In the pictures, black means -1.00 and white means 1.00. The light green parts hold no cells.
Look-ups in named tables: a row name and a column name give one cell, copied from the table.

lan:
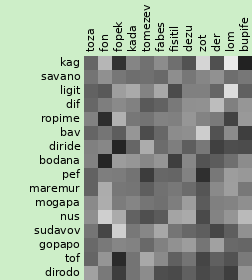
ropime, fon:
-0.65
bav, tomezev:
-0.40
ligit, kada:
0.33
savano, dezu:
-0.07
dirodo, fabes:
-0.39
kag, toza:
-0.20
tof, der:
-0.25

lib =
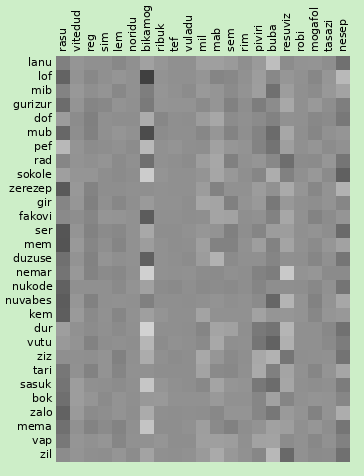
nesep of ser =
-0.17
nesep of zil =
-0.12
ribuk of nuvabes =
0.12
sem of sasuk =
0.17
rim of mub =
0.12
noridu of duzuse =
0.14
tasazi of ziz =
0.14
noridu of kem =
0.14
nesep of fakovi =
0.17
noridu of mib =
0.14
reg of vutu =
0.02
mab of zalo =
0.07
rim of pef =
0.15
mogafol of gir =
0.11
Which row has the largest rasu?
pef

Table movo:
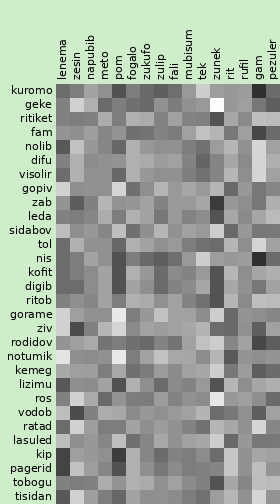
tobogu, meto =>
0.35
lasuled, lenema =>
0.48
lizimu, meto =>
0.27
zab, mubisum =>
0.20
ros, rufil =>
0.25
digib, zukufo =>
0.12
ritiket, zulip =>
0.03
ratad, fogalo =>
0.28
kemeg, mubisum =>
0.26
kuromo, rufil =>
0.22
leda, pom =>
-0.02
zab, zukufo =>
0.27
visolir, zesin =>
0.38
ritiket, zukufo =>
0.34
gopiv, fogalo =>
-0.12
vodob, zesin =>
-0.41
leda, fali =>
0.20
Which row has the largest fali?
notumik

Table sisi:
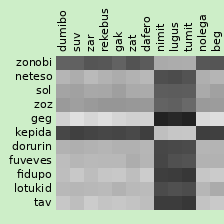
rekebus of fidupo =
0.55
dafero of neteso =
0.44
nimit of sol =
-0.27
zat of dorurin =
0.39
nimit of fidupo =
-0.51
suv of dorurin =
0.37
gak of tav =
0.56
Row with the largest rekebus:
geg

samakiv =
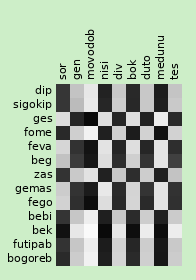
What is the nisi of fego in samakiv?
0.73
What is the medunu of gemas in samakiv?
0.78
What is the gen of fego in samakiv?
-0.63
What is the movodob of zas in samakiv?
0.77
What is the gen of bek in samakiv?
0.81
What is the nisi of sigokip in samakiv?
-0.70
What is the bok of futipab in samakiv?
-0.70
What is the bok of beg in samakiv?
0.62
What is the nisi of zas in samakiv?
-0.74

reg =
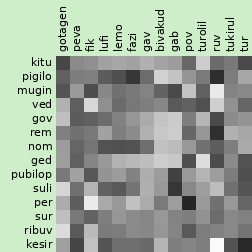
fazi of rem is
0.09
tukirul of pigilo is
-0.03
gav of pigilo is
-0.15
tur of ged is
-0.36
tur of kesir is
-0.69
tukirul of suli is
-0.12
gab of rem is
0.61
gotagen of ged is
0.24
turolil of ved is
-0.37
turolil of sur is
0.14
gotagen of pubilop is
-0.05
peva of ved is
-0.26
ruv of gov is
-0.42
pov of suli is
0.07
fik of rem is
-0.05
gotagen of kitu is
-0.44
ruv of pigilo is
-0.64
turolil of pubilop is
0.41
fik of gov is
-0.25
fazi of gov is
0.18

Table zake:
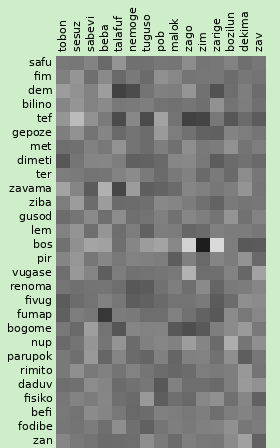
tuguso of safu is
-0.11
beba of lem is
0.17
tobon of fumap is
-0.25
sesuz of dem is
0.14
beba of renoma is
-0.08
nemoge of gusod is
-0.13
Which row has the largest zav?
vugase

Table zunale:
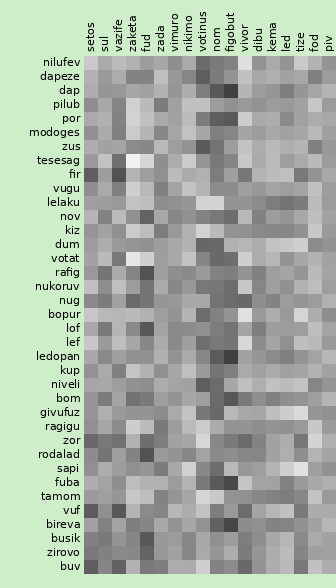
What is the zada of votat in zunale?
0.24
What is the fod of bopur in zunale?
0.36
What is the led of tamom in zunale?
-0.02
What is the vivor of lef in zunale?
0.69
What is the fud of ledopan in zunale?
0.14
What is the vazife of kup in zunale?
0.00
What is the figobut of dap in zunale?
-0.50
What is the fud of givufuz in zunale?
0.16
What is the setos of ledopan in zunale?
0.32
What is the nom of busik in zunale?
0.13

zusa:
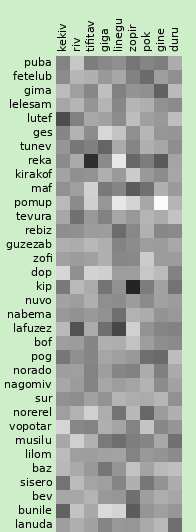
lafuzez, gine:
0.04
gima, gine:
-0.24
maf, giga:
-0.05
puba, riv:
0.56
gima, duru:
0.46
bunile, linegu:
0.66
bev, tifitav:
0.41
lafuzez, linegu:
-0.44
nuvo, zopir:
0.22
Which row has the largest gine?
pomup

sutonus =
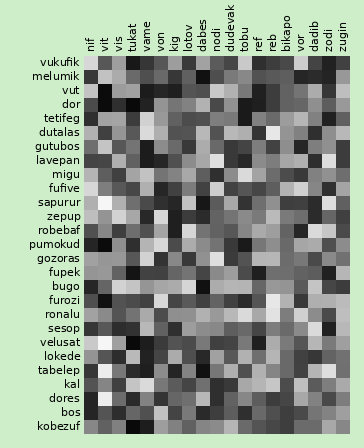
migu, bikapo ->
-0.40
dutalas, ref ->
-0.59
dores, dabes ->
0.44
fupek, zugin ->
0.43
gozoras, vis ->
0.19
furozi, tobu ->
-0.66
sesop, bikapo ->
-0.17
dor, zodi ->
-0.27
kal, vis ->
-0.50
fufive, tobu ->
-0.33

